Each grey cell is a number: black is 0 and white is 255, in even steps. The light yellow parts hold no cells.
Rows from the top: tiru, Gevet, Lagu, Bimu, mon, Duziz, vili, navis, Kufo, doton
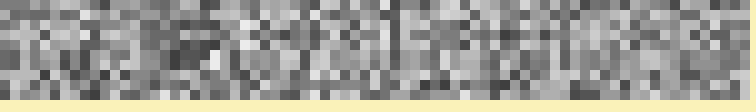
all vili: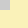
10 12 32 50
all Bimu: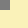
14 21 32 36 37 41 44 45 47 52 56
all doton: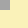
15 30 39 40 47 48 51 56 64 66

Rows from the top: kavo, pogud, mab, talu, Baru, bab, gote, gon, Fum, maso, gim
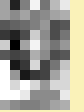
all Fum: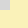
1 3 5 6
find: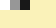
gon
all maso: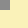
3 4 5
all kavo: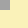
0
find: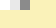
maso

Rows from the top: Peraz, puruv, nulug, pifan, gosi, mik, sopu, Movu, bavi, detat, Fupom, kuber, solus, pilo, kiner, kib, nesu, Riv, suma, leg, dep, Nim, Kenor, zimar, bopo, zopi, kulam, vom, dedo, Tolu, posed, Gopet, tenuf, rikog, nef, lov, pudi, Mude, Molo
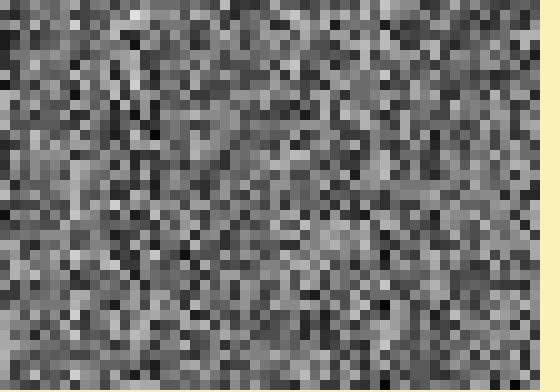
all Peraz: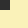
23 25 42
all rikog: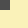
5 8 10 19 26 27 46
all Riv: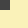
0 6 13 20 29 30 42
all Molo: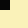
38 51

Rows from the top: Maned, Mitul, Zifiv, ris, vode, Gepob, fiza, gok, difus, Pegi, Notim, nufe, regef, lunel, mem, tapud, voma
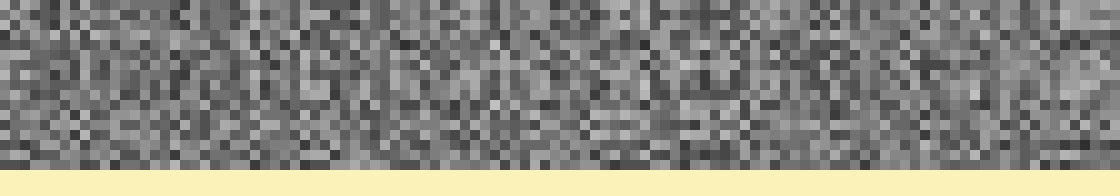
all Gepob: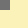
9 10 18 22 43 46 47 71 76 93 99 103 111
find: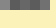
ris

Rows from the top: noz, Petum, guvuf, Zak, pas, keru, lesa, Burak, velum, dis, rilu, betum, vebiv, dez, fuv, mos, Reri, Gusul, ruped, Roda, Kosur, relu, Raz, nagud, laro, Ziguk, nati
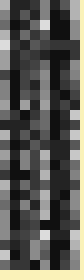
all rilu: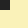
3 5 7
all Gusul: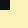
1 2
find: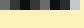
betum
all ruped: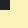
1 5 6
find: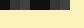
Raz

